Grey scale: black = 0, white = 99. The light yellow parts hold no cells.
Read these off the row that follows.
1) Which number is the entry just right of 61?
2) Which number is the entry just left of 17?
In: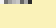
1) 72
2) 66

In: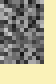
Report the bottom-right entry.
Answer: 25
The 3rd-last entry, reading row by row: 65
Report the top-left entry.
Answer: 42
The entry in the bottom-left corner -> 36
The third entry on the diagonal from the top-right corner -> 54
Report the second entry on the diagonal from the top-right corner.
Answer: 8
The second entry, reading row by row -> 13
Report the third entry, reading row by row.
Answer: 36
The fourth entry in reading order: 48
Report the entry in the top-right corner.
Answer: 71
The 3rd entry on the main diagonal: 71
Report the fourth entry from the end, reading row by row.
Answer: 65
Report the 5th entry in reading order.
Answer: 48

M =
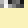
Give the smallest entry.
9
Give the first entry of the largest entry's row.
53
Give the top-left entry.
70
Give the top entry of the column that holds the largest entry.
91

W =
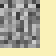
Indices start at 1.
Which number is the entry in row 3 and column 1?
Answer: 73
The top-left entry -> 57
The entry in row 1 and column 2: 52
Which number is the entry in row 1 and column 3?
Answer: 30
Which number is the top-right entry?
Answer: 52
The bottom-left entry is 57
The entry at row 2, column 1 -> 20
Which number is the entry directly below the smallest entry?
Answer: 41
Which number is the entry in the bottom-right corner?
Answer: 47
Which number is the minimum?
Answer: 15
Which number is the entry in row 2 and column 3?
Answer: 30

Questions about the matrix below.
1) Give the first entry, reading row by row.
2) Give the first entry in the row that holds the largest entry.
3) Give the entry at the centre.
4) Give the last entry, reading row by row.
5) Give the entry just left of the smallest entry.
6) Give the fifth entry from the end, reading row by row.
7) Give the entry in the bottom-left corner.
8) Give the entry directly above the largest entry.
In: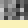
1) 58
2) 80
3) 41
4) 35
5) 58
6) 58
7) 69
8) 64

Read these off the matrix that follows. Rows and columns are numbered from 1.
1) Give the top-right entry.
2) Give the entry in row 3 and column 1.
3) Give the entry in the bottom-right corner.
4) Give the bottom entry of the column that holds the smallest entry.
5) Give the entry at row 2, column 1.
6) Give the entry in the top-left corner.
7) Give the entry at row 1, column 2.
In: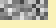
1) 42
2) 32
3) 53
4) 81
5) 81
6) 71
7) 65

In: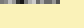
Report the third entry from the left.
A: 73
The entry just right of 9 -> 47
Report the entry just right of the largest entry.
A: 41
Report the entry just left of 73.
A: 53

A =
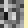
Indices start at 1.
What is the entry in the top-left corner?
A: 19
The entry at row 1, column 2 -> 79
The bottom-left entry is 25
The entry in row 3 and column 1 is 19
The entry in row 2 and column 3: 69
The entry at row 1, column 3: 43
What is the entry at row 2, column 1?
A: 59
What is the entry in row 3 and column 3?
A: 48
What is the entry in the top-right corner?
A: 48
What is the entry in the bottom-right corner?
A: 69

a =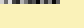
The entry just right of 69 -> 47
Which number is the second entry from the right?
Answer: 3
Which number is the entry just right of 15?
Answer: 69
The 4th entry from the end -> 20
